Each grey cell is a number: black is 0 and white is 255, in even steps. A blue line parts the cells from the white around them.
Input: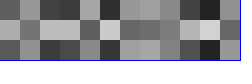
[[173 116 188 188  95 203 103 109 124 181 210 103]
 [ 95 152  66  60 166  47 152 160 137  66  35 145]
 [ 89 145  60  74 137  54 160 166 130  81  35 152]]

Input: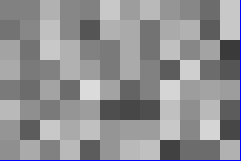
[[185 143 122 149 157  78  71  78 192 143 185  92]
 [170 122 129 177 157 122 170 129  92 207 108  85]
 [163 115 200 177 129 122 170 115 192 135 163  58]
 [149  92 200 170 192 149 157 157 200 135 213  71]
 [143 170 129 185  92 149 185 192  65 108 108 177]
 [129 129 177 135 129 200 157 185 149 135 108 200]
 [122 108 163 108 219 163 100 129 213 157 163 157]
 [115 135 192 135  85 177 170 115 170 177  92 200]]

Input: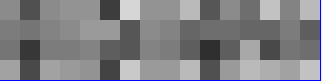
[[162  73 162 154 147  67 201 154 154 186  80 154 186 174 162 194]
 [139  80 139 147 147  61 214 147 147 186  86 139 110 194 131 186]
 [124 117 131 139 154 154  86 139 131 102 110 110 102 102 124  94]
 [117  55 124 124 131  94  86 131 124  94  47  94 168  73 117 110]]

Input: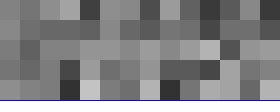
[[142 130 124  50 195 124 111 179  50 117 171 163 104 179]
 [136 111 104 104  97 136 104  90 117 111  71 111 111  83]
 [130 117 142 163  64 142 136  77 155  97  58  90 136  58]
 [124  97 130 130 148 148 136 155 136 155 179  83 148 155]
 [117 104 124  71 155 111 124 148  90  90  71 163 117 130]]

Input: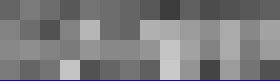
[[136 142 130 123 148 136 136 148 195 162 130 170 123 155]
 [130 109  82 130 182 109 101 176 170 155 142 170 136 162]
 [123 101 116 195  82 101 116  95 201 148  68 155 116  82]
 [101 123 109  88 116 109 101  88  60  95  76  82  88  95]]

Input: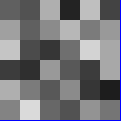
[[197  75  54 111 211 168]
 [175 123  88 139  54  29]
 [160  96 139 183 123 153]
 [131 218 103  82 147 117]
 [ 96  82 175  35 191  67]
 [ 60  47 153  88  60 168]]

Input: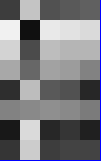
[[241  16 233 226 218]
 [211  75 189 181 181]
 [168 103 162 156 130]
 [130 137 143 137 123]
 [ 61 196  81  89  96]
 [ 53 204  61  67  67]
 [ 46 189  89  81  39]
 [ 24 218  39  53  32]]

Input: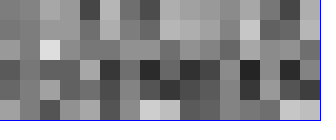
[[161 125  84 145 167  84 139 206 190  90  97 131 119 111 198 190]
 [153 125 222 139 119 119 145 145 111 145 131 103 167 139 145 111]
 [125 131 167 153  70 182 111  76 174 161 153 139 167 119  70 174]
 [119 125 153 153 111 174 125 103 182 174 161 131 198  97 103 182]
 [103 125 161  97 111  76 131  84  55  76  90 131  55 153  84  62]
 [ 90 119  97  97 167  55 111  43 103  49  70 139  36 139  43 131]]
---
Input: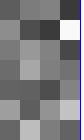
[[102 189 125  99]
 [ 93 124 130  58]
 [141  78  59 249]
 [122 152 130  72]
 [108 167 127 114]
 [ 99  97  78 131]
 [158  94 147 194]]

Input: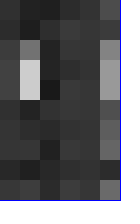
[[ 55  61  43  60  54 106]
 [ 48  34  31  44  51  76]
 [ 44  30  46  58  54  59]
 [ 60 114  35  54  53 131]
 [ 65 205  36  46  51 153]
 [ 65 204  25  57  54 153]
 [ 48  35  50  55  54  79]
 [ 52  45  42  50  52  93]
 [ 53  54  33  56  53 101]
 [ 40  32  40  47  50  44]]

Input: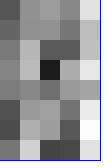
[[118 209  68  72 225]
 [ 85 145 156 136 225]
 [101 144 146 118 189]
 [121 182  90  90 192]
 [133 186  27 172 231]
 [123 135 111 154 164]
 [ 81 154 159 115 234]
 [ 76 175 158  87 253]]

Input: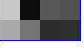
[[169 116  44  46]
 [199  12  88  81]]

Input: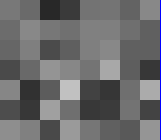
[[142 128  73 154 118  96  89 149]
 [120 106  40  58 115 116  99 136]
 [108 136 119 112 128 127 111  96]
 [102 127  75  95 127 136  96  96]
 [ 74 105 148 135 116 168  94  55]
 [134  49  92 193  66  54 111 171]
 [ 77  55 160 111  56  59 115  67]]

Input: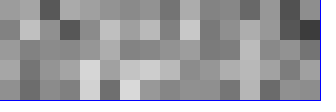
[[144 109 139 128 210 111 217 152 134 144 143 118 182 107 144 141]
 [156 165  88 170 160 147 138 146 116 172 131 135 104 151  81 142]
 [130 192 144  87 139 191 159 185 128 200 121 143 173 152  86  60]
 [154 130 139 136 150 173 131 135 146 157 123 126 187 137 146 116]
 [166 117 148 164 214 161 195 205 185 140 150 174 184 162 125 160]]
